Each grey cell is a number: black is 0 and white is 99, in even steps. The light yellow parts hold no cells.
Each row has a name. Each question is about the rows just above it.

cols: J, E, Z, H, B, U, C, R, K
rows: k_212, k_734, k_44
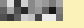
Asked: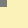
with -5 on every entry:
[43]
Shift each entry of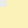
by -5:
[86]
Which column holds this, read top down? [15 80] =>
H
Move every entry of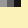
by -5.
[54 32  4]
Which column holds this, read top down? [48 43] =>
K
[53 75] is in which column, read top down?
B
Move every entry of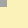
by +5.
[69]

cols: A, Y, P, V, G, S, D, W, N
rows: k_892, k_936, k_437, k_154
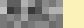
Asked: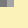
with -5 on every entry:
[42 59]
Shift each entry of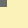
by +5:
[47]
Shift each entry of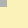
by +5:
[74]
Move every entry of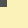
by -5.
[27]

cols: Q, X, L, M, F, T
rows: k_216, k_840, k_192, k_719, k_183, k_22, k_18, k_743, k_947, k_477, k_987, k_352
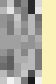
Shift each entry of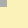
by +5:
[72]
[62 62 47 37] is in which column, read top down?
X
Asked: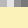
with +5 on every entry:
[77 94 62 52]

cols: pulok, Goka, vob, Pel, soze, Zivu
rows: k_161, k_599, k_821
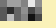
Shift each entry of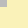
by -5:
[68]
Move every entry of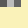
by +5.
[39 78 44]
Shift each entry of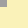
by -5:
[57]
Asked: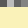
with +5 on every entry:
[39 78 44 56]
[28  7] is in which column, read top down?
soze

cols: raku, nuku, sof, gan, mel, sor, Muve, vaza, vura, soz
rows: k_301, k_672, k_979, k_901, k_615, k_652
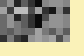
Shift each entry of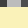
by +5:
[29 78 78 35]
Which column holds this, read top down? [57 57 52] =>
vura

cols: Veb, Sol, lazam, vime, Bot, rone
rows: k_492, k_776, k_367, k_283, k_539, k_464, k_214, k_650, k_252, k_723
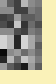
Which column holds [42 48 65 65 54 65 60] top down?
Bot
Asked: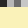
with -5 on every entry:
[10 66 37 72]
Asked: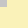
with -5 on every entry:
[72]
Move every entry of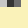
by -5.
[72 15 37]
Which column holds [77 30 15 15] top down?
lazam

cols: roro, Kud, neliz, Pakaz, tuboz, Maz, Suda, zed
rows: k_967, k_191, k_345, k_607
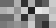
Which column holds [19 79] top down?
Pakaz
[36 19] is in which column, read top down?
Suda
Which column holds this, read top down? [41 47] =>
roro
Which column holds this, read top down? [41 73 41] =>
Kud

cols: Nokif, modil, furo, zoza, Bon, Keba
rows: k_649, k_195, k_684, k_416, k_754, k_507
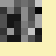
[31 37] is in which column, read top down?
Bon
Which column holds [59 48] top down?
modil
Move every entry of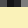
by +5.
[36 13 19 53]
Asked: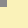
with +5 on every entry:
[59]
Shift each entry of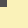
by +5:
[36]
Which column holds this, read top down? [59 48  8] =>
modil
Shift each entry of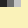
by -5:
[ 9 38 71]

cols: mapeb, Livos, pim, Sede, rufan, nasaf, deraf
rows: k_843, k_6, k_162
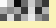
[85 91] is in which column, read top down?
rufan
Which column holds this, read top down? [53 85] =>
Livos
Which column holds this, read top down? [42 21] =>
Sede

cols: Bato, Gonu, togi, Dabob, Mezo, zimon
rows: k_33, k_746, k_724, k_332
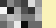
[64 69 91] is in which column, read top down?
togi
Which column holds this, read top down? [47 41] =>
Mezo
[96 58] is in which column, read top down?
Bato
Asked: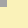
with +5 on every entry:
[69]
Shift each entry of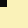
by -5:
[0]
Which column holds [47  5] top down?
Dabob

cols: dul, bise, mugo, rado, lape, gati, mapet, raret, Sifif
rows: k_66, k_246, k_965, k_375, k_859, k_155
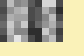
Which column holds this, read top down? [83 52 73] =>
raret
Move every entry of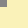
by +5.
[57]
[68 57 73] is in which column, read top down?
raret

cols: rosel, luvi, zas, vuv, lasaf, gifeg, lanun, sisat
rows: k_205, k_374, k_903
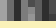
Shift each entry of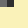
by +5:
[47 23]
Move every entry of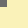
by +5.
[47]
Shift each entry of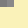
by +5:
[53 58]
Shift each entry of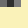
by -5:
[37 13 43]
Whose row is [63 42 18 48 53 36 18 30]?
k_374

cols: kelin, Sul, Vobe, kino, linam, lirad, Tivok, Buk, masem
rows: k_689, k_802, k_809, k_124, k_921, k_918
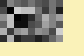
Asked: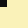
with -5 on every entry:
[1]
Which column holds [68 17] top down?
kelin
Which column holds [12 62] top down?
masem

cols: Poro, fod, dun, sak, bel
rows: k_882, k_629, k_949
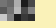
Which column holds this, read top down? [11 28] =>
sak
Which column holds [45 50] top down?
fod
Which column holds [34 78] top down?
Poro
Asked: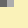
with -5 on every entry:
[35 62]
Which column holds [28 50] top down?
bel
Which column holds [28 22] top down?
sak
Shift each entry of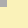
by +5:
[72]

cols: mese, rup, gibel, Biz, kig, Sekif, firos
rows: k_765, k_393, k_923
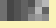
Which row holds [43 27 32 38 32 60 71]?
k_765
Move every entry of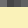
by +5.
[48 32 37 43]
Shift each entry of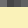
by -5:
[38 22 27 33]
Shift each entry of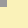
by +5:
[65]
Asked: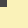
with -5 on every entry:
[22]

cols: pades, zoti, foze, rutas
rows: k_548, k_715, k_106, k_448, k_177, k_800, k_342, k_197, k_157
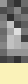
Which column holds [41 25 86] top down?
foze
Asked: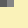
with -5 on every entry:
[31 47]
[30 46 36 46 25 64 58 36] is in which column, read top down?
rutas

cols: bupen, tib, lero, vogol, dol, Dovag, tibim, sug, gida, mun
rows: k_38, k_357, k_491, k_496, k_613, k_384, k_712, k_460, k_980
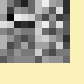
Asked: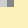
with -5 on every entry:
[75 47]
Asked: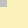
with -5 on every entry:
[70]
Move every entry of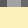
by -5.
[30 58 58 36]

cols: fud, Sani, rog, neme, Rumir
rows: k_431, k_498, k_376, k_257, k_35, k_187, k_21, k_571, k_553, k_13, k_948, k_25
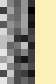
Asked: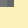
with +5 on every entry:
[51 45]
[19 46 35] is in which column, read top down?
rog
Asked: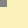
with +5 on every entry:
[56]

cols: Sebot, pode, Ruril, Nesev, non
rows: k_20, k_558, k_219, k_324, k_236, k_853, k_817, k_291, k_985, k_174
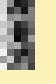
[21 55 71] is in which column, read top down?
pode
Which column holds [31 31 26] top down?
non
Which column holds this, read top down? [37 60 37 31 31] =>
non

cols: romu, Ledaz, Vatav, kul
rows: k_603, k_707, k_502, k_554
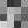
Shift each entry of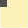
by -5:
[26]
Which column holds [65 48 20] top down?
Vatav

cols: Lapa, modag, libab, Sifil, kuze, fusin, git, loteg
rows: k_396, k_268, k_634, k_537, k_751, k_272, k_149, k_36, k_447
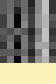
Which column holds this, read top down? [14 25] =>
kuze
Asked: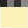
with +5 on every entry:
[19 52 25 58]
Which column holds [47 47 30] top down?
modag
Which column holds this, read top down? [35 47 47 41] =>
Sifil

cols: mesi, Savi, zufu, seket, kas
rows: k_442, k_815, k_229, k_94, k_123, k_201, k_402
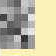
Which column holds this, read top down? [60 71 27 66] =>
mesi
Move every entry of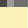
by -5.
[22 55 38 38]

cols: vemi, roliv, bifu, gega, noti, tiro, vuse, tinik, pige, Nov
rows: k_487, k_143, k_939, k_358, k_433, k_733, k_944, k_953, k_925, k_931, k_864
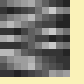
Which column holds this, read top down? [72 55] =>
roliv
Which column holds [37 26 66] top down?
vuse
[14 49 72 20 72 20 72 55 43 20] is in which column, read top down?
roliv

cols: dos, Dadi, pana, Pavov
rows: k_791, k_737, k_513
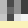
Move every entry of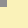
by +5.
[61]
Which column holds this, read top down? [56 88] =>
pana
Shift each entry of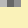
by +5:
[77 45 61]

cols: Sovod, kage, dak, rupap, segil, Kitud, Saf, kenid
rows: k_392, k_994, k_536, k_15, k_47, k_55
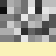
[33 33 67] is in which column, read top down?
kenid
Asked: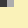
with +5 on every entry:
[27 72]

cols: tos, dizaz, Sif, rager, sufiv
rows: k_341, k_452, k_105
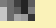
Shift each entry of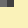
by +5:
[47 30]
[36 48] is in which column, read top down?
sufiv
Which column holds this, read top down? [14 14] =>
rager
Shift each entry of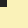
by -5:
[9]
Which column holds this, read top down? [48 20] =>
sufiv
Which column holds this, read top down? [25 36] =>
Sif

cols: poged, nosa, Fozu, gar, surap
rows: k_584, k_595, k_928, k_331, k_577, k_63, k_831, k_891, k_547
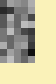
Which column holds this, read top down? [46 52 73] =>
gar
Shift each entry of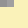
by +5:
[62 67]

